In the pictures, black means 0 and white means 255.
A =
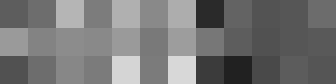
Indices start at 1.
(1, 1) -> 93
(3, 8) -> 59
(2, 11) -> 86
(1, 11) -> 86
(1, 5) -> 176
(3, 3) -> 135
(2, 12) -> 89
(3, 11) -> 92
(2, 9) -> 93
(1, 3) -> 181
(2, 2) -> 131

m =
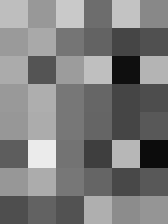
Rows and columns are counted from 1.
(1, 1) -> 190
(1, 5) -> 195
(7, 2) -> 172
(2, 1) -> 154
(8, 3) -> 82
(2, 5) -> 69
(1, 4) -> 109
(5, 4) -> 101
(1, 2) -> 152
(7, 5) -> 72
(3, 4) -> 191
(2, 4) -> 99
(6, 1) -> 93
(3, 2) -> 84

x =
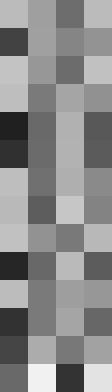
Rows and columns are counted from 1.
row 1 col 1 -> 187
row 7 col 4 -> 138
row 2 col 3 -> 133
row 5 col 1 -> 32
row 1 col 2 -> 159
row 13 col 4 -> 162
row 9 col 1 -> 193
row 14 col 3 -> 51
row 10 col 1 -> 38
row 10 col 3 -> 186
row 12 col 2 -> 122
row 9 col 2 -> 146
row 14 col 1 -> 105
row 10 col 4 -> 92
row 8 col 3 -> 198
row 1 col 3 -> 109
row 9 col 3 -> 121

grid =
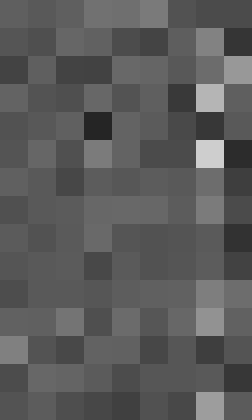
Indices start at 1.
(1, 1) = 95
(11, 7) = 97
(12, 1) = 97
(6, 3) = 80
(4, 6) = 95
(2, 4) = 97
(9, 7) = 84
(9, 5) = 85
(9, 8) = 90
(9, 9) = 50
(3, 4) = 66
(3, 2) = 95
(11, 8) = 126
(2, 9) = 53
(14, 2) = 103
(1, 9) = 75
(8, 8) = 123
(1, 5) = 111
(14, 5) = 76
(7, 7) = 89
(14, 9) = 55
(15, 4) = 71
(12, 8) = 146
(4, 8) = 181
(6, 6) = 75
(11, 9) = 109
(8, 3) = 91
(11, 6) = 96
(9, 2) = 82
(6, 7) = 75
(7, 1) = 96
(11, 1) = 77
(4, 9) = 95
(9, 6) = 82
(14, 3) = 100
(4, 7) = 57

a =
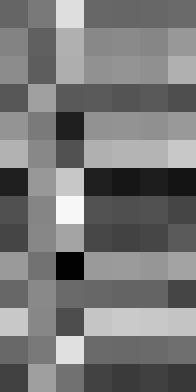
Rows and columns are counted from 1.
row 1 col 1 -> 101
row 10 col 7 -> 163
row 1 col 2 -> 121
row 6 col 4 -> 176
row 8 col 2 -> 133
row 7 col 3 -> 199
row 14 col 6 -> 64
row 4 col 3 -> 89
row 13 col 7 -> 111
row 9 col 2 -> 135
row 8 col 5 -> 79
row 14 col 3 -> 113
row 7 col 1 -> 31
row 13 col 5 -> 105
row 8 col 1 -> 80
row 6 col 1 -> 178
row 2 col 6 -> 134
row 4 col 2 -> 160
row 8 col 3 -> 247
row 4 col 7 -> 78
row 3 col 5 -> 148
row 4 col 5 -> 84
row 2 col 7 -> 152
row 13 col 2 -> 121
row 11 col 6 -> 100
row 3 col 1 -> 140
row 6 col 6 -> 180
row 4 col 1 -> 87
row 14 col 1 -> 65
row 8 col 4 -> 82

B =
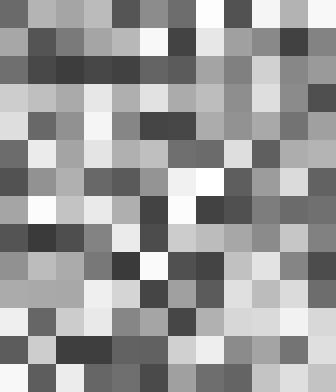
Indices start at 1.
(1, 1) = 106
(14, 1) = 248
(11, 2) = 169
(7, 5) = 90
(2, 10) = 137
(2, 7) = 67
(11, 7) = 160
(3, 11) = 135
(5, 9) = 146
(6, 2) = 235
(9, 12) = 129
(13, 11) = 116
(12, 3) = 204
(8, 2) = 252
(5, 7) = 71
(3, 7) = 91
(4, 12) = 79
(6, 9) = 222
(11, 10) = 188
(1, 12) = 248
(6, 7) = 111
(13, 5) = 98
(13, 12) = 223
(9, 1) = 84
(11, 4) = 239
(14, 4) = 102
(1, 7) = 109
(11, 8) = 91
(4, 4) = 231
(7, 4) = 104
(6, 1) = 108
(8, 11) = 107
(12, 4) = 233
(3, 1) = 111
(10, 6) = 250
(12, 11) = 242

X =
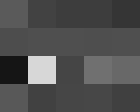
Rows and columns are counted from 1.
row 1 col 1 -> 90
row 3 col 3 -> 69
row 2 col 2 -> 79
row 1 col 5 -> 53
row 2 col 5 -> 79
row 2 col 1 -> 77

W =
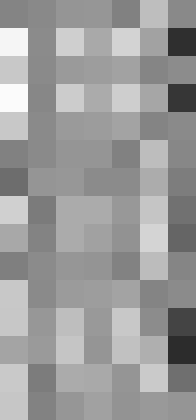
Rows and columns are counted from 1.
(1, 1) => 132
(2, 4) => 169
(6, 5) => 129
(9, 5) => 146
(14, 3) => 171
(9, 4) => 161
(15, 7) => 149
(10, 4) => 148
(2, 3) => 207
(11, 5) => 163
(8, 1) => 208
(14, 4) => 169
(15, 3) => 150
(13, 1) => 164
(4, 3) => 204
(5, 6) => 132
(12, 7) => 68
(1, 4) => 150
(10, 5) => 130
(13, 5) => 193
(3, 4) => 157
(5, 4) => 156
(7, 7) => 125
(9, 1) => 168
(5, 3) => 154
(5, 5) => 163
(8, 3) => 171
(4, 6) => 166
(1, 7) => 137
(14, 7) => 111
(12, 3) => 190
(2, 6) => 162
